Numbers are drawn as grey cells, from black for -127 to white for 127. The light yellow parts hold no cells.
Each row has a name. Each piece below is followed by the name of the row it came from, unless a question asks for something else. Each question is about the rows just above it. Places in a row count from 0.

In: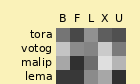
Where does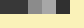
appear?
lema
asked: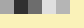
malip

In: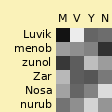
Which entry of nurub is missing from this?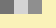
[21]
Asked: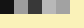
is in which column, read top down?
M
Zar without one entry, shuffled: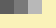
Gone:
[-41]
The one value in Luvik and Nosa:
[-26]
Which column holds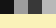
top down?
M
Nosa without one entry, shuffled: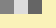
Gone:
[34]

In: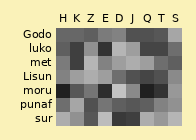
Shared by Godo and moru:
[-40]
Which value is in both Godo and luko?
[-32]
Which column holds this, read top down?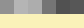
Z
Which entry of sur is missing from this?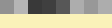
[60]
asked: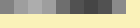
Lisun
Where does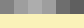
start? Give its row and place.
met, 3

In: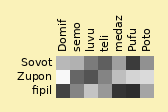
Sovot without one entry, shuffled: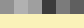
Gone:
[56]
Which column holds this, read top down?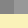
teli
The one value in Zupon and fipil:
[4]

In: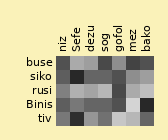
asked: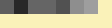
siko
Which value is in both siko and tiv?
[-26]
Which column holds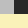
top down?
bako
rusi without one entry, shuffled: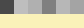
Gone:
[42]
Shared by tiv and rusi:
[55]
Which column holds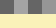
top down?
dezu

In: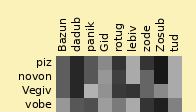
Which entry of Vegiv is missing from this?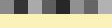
[-69]
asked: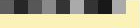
piz
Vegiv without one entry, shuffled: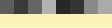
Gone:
[17]
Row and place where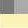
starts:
vobe, 4

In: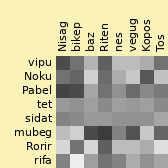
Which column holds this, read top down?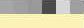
baz
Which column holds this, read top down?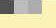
vegug
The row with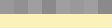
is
tet
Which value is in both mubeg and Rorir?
[60]
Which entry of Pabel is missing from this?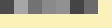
[-5]
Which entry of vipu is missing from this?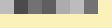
[52]

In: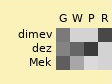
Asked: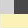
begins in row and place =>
dimev, 2
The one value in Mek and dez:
[83]
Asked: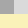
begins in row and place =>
Mek, 1
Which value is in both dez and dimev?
[83]
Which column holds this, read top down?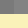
G
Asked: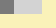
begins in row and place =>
dimev, 0
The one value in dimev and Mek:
[83]

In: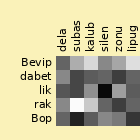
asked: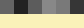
Bop
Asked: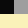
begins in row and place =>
lik, 3
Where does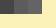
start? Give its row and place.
dabet, 1
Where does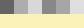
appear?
Bevip
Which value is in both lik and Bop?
[-35]
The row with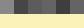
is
dabet
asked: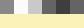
rak

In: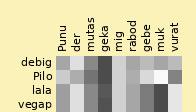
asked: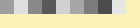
lala
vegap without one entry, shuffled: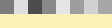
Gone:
[-45]

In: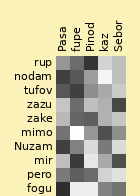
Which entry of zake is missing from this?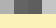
[57]
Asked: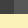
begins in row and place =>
nodam, 0
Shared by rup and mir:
[63]
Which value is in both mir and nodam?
[63]

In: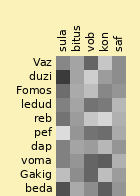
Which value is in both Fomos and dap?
[21]
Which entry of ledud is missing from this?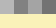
[-5]

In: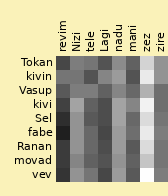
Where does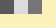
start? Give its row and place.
Ranan, 5
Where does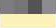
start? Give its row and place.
Tokan, 1
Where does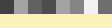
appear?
kivi
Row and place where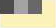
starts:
Sel, 3
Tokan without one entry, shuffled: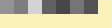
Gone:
[12]
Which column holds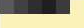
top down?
revim

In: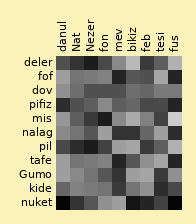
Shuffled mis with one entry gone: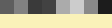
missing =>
[23]
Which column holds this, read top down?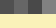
feb
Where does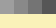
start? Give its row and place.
Gumo, 0
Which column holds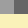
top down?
danul
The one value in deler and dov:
[-47]

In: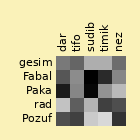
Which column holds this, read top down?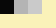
sudib
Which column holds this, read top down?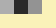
timik
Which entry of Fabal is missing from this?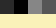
[12]
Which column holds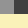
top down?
timik

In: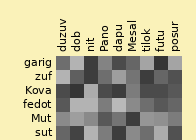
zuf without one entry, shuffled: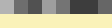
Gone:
[-32]
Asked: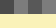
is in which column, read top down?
Pano
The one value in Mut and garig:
[-66]
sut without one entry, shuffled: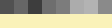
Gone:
[-60]
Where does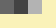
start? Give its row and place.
sut, 0
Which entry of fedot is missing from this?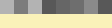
[57]
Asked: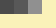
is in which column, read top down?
futu

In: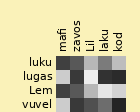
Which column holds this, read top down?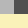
Lil
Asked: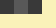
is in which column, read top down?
zavos
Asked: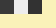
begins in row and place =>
lugas, 1

